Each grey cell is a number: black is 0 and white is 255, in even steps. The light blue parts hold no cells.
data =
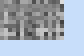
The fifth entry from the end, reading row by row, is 107
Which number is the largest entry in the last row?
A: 194
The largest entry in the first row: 219
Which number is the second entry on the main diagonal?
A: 121
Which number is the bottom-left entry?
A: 136
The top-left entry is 136
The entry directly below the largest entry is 80
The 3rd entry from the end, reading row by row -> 107
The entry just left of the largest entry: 107
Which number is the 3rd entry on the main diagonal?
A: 136
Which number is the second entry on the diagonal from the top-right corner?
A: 136
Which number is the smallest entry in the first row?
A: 80

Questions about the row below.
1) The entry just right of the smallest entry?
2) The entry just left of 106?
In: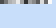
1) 161
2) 218

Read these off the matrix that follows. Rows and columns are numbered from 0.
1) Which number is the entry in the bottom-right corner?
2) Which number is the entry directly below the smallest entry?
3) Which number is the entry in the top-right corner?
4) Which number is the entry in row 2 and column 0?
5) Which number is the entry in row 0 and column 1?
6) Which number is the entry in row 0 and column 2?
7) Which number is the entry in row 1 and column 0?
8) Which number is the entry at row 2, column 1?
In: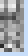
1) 126
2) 213
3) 156
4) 182
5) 141
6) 213
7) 227
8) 112

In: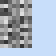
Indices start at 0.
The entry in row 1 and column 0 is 192
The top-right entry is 179
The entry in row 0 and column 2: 105
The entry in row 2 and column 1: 53
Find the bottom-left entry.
192
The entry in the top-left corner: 77
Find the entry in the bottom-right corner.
89
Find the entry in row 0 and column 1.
65
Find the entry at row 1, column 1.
221

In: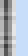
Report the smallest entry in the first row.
73
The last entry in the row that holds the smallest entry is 206
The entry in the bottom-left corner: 182
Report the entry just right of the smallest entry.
128
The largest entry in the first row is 218
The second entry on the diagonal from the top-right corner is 141
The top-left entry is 166
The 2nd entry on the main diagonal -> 73
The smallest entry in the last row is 87
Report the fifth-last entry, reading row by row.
218
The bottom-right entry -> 218
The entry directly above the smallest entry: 115
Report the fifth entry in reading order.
166

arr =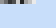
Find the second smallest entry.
52
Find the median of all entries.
147
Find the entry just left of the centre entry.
78

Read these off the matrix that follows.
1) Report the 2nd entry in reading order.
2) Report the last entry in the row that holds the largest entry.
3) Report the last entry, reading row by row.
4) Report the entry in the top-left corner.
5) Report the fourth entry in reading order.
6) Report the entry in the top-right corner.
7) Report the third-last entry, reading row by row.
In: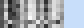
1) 163
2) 135
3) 177
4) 80
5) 92
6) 177
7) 219

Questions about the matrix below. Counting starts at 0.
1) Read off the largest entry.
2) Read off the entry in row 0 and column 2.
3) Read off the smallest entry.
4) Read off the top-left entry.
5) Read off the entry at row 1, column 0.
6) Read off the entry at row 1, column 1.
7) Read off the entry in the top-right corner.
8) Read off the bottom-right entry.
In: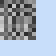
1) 213
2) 140
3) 29
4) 58
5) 83
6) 126
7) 140
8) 83

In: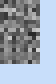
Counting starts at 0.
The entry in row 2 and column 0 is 170
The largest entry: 210
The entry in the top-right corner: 128
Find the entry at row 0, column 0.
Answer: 113
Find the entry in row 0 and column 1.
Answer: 55
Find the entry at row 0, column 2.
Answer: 113
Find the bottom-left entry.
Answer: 84
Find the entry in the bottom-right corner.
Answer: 128
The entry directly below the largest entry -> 100
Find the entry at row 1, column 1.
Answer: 156
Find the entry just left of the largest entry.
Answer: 55
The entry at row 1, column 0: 70
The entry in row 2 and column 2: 170

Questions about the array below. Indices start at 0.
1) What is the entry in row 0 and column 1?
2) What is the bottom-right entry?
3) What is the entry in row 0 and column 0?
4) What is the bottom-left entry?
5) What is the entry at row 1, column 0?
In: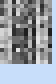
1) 140
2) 98
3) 72
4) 197
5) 124

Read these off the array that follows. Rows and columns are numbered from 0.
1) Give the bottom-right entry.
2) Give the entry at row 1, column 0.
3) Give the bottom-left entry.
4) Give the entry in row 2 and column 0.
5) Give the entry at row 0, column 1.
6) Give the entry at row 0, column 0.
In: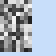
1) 63
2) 102
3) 49
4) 115
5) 49
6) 167

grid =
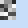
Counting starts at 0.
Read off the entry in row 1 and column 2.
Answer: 175
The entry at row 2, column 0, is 134
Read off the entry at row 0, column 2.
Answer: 146
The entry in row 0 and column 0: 219
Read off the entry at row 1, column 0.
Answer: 54

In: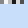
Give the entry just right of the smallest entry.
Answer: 218
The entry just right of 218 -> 80
